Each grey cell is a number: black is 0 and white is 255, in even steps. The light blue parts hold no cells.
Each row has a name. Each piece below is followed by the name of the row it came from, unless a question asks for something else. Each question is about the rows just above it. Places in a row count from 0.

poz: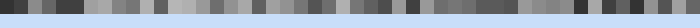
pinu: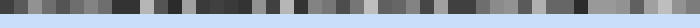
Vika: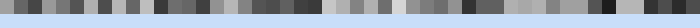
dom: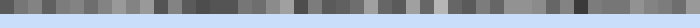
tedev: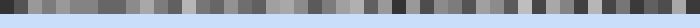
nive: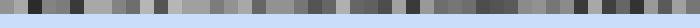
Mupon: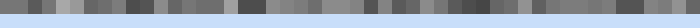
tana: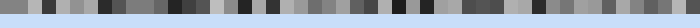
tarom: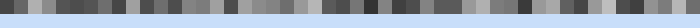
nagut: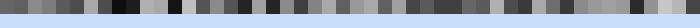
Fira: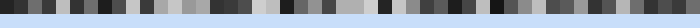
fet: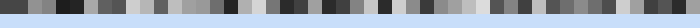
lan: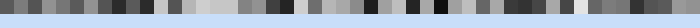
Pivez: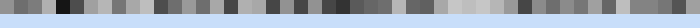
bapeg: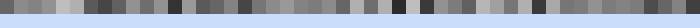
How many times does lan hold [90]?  4
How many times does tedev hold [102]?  3
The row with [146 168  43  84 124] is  tana

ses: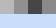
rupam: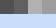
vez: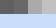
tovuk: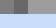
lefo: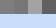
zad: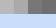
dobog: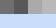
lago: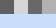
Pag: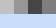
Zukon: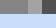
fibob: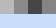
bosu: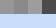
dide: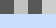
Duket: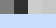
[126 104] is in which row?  tovuk
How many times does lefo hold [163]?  1

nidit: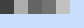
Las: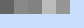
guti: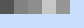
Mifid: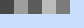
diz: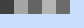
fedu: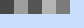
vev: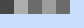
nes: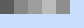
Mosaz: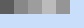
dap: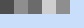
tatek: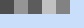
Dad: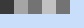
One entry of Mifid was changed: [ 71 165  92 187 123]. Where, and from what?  1, [157]
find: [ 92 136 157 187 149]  Mosaz
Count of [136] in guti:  0
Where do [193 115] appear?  Dad
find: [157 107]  vev
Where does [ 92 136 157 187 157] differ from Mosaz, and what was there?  4, [149]

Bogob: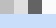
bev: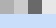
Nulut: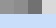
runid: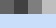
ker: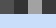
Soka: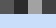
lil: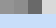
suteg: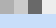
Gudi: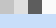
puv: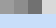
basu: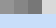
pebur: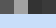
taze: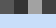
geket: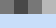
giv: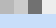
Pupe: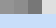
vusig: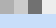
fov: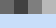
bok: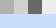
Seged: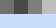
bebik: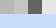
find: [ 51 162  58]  ker
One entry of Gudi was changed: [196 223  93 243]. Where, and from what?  3, [250]

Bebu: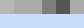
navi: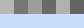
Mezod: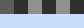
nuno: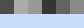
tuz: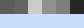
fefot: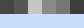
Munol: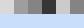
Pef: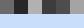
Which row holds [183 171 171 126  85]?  Bebu
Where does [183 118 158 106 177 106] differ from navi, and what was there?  5, [100]
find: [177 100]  navi
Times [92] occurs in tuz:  1
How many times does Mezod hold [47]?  3
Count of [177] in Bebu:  0
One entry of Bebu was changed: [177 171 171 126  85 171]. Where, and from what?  0, [183]

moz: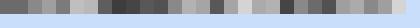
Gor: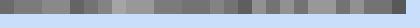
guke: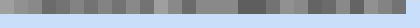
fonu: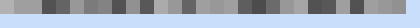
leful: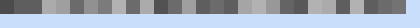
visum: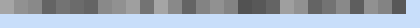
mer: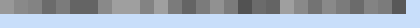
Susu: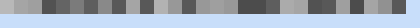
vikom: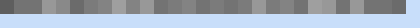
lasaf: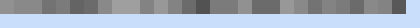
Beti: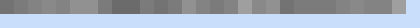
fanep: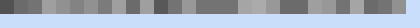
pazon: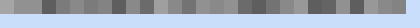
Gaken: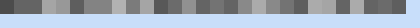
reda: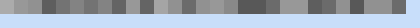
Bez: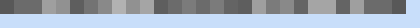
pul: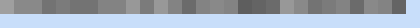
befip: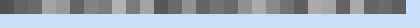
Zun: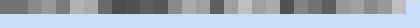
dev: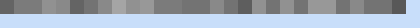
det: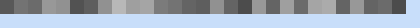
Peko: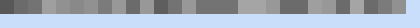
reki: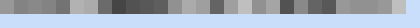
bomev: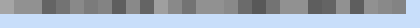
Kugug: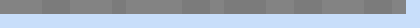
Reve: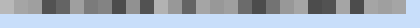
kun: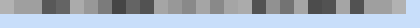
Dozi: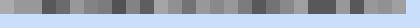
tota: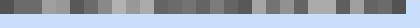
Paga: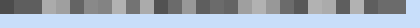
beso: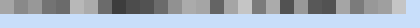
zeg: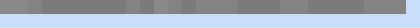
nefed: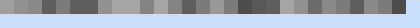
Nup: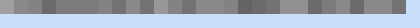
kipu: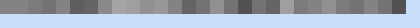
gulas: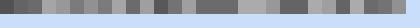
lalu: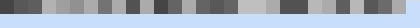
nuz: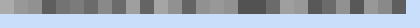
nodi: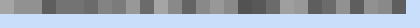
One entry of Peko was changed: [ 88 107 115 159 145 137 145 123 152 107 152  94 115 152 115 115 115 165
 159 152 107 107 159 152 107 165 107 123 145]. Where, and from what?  18, [165]
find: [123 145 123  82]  mer

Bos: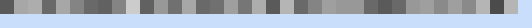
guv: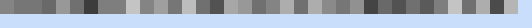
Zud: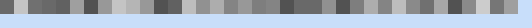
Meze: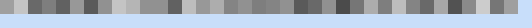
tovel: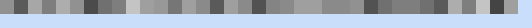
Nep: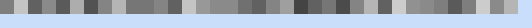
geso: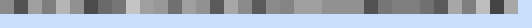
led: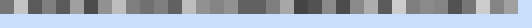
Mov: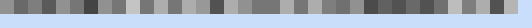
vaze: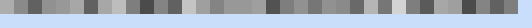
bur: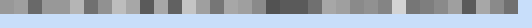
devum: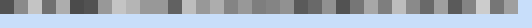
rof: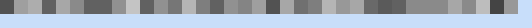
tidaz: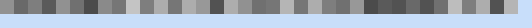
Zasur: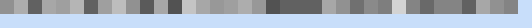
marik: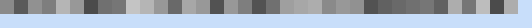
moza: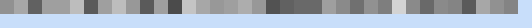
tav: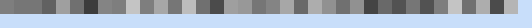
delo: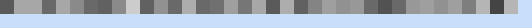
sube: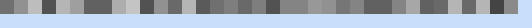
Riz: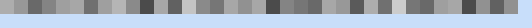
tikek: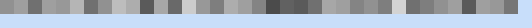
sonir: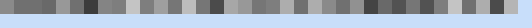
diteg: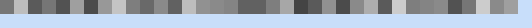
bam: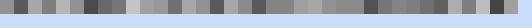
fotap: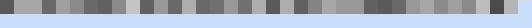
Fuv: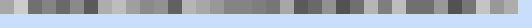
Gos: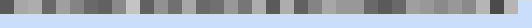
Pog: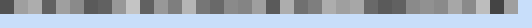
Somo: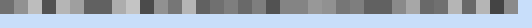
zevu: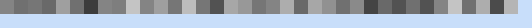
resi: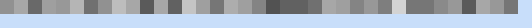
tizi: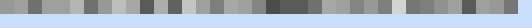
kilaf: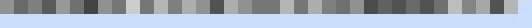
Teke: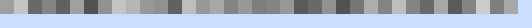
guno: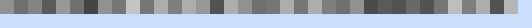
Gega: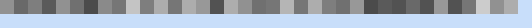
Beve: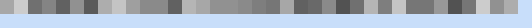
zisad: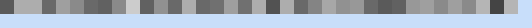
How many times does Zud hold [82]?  5
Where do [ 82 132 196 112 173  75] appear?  zevu

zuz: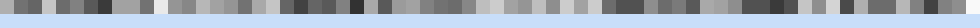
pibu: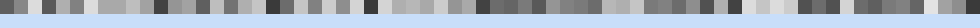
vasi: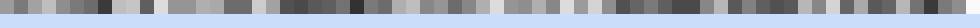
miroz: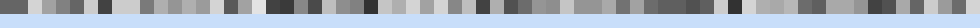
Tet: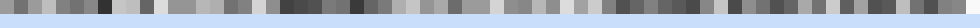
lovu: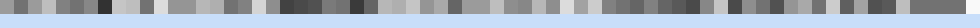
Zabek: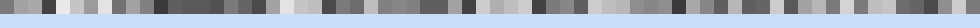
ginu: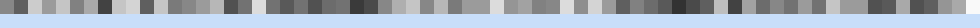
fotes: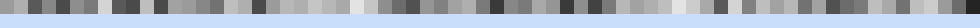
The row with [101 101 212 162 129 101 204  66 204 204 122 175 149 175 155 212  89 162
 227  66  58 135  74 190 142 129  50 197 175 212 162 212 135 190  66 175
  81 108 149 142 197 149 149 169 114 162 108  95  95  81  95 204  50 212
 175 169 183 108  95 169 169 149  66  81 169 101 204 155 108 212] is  miroz
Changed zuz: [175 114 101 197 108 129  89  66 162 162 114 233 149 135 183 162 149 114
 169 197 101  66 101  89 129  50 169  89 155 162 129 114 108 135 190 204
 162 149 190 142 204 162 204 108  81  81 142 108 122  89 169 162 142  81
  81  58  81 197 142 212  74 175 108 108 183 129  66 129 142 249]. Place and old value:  7, [58]
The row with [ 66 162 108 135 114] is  ginu
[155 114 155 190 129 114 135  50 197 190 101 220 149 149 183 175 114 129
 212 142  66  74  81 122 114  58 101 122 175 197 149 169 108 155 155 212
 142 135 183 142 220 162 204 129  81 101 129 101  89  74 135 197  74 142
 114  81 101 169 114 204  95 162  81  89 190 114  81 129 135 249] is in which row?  Tet
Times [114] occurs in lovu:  12

